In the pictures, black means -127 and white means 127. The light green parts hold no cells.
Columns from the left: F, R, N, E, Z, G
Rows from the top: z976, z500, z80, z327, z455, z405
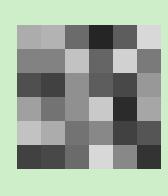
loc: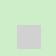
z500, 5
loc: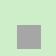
z327, 6
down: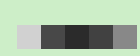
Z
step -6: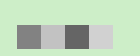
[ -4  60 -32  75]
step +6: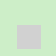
[87]
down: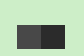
Z
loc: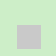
z327, 4

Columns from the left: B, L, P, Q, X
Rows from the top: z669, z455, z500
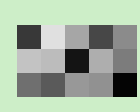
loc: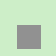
z500, 4
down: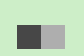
Q

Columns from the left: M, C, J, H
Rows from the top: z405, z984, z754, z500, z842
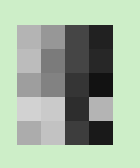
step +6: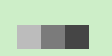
[ 66   2 -52]
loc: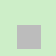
z984, 1
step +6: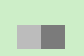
[66  2]
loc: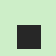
z984, 4
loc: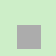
z842, 1
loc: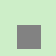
z754, 2
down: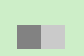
C

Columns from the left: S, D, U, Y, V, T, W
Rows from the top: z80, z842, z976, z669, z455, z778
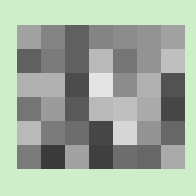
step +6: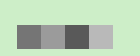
[ -4  33 -32  63]
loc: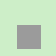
z669, 2

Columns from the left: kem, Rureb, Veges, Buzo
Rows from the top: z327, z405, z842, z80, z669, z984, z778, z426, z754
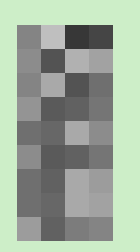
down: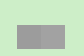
Buzo
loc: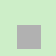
z405, 3
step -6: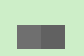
[-22 -36]
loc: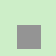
z80, 1
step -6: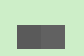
[-43 -36]

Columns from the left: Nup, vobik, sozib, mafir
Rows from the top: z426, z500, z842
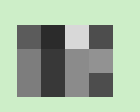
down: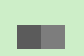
Nup
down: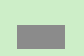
sozib
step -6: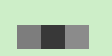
[ -8 -77   5]
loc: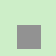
z500, 4

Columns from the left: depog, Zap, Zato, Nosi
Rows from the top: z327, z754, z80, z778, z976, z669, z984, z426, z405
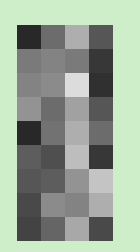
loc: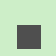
z669, 2
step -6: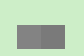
[ -3 -11]
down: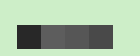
depog
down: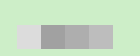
Zato
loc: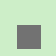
z976, 2
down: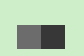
Nosi
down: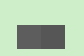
depog

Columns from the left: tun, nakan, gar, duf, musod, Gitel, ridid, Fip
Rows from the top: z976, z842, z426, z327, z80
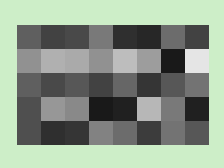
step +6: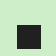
[-89]
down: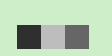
musod
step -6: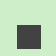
[-67]
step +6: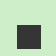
[-68]
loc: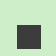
z80, 6

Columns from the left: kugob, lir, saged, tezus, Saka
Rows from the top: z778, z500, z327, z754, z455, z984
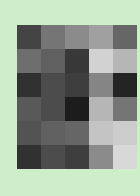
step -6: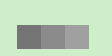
[-16   5  26]
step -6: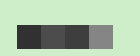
[-84 -57 -71  -1]
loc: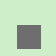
z500, 1

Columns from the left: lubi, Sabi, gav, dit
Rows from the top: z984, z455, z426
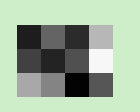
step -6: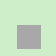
[34]
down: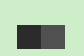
gav
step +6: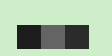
[-92 -21 -78]
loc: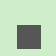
z426, 4
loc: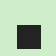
z455, 2
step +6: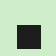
[-92]
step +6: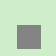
[10]

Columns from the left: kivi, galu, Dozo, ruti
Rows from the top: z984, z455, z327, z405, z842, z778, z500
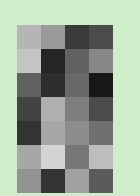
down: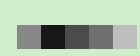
ruti
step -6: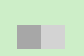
[33 77]
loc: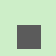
z500, 4
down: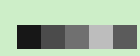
ruti
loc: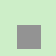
z500, 1
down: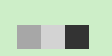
galu
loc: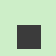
z984, 3

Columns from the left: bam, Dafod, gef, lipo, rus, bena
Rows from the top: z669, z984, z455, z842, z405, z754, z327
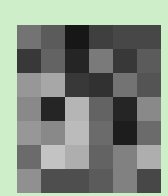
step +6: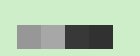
[ 29  45 -65 -72]
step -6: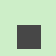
[-62]
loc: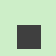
z669, 4

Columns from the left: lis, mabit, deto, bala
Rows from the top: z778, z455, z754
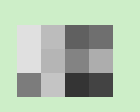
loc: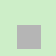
z455, 2
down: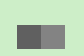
deto
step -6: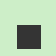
[-81]
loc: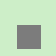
z754, 1
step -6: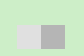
[90 47]
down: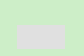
lis
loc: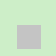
z754, 2

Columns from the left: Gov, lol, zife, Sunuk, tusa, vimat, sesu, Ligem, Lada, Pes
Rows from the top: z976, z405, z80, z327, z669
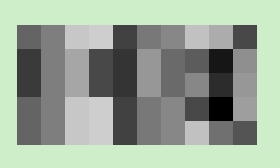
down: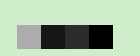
Lada
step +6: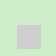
[84]
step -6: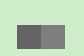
[-33  -7]
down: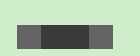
Gov
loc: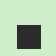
z80, 9

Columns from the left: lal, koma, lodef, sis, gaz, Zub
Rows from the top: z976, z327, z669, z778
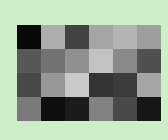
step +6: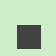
[-55]
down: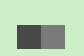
lal

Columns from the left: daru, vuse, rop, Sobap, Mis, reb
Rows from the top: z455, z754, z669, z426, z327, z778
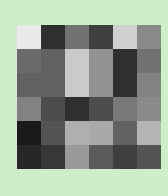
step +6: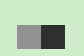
[ 24 -74]
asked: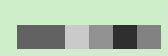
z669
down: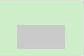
rop
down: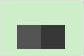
vuse
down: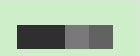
Mis
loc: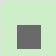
z754, 1
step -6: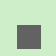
[-35]

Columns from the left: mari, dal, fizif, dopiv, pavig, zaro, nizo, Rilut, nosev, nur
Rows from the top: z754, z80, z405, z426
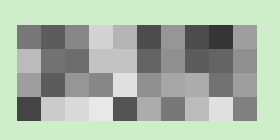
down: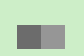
fizif
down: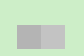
pavig

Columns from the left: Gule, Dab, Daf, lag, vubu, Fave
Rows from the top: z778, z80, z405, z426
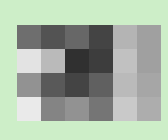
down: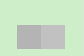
vubu
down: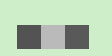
Dab
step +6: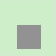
[24]
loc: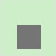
z426, 4
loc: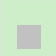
z80, 5
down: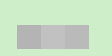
vubu
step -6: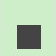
[-65]

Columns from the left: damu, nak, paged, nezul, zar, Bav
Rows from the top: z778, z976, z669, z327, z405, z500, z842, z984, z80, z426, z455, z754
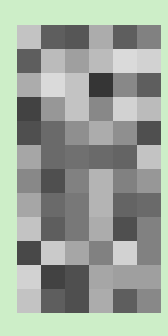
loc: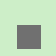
z500, 3
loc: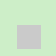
z426, 2
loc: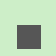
z778, 3

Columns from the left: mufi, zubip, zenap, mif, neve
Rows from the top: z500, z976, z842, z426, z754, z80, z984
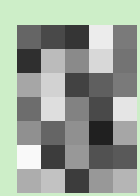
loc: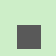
z80, 5
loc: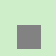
z426, 3
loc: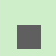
z842, 4

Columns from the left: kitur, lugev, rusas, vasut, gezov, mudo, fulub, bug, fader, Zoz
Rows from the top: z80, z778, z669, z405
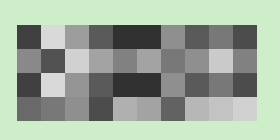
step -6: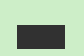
[-84 -84]
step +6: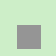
[27]
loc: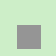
z669, 3

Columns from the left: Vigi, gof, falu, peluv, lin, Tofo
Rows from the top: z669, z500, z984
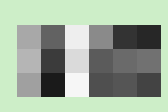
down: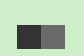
lin
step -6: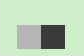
[ 47 -74]
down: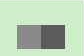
peluv
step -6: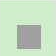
[26]

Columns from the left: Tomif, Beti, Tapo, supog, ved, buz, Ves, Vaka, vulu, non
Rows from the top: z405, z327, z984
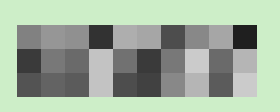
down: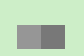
Beti
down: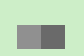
Tapo
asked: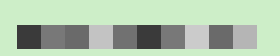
z327

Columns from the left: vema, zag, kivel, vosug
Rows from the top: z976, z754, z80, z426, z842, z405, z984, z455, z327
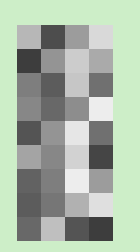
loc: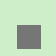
z455, 2
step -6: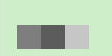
[ -7 -41  64]
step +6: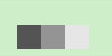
[-37  26 108]
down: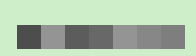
zag

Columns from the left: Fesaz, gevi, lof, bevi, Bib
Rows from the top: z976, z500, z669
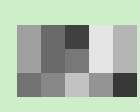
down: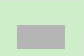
Bib
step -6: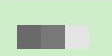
[-27 -13  94]
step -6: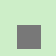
[-13]
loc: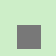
z500, 3
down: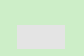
bevi
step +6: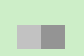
[72 26]

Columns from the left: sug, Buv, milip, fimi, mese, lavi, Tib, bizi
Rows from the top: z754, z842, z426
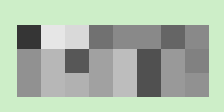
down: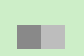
mese
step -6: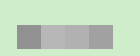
[11 49 43 27]
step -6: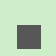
[-46]
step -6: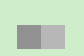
[11 49]
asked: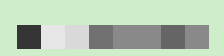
z754
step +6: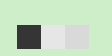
[-68 108  95]
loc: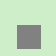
z842, 8

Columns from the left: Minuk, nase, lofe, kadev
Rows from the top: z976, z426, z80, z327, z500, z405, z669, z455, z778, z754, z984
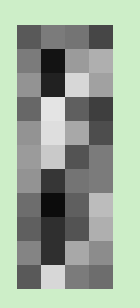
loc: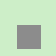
z754, 4
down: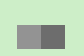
Minuk
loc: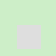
z500, 2
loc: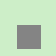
z754, 1
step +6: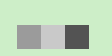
[ 33  79 -38]
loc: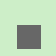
z327, 1

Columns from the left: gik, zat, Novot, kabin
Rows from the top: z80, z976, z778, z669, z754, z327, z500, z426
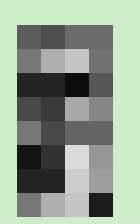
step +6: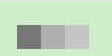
[-2 53 75]
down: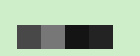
gik
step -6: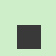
[-76]
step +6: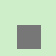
[-2]
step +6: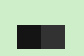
[-101  -71]
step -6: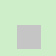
[63]
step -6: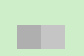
[41 63]

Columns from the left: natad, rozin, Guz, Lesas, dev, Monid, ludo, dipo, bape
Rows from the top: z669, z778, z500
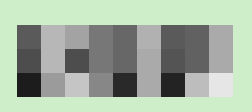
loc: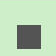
z778, 7
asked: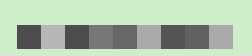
z778
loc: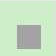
z669, 3
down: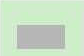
rozin
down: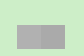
Monid

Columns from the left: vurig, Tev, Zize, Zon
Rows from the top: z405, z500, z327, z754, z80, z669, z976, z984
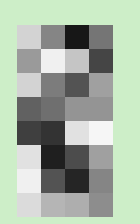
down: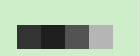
Tev
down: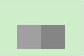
Zon
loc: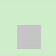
z500, 3
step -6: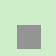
[14]
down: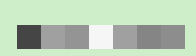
Zon
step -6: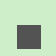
[-50]

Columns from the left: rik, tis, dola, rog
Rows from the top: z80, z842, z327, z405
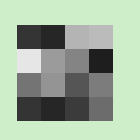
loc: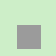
z842, 2
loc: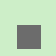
z405, 4
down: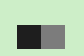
rog
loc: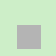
z80, 3
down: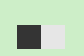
rik
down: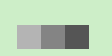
dola
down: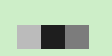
rog

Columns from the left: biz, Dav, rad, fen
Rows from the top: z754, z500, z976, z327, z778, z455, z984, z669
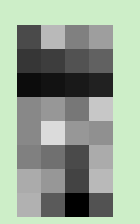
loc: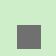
z455, 2
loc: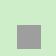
z754, 4
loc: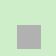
z669, 1
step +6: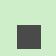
[-47]
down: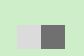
Dav

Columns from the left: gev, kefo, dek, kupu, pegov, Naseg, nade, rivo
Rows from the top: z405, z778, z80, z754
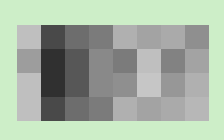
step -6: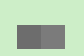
[-24 -10]
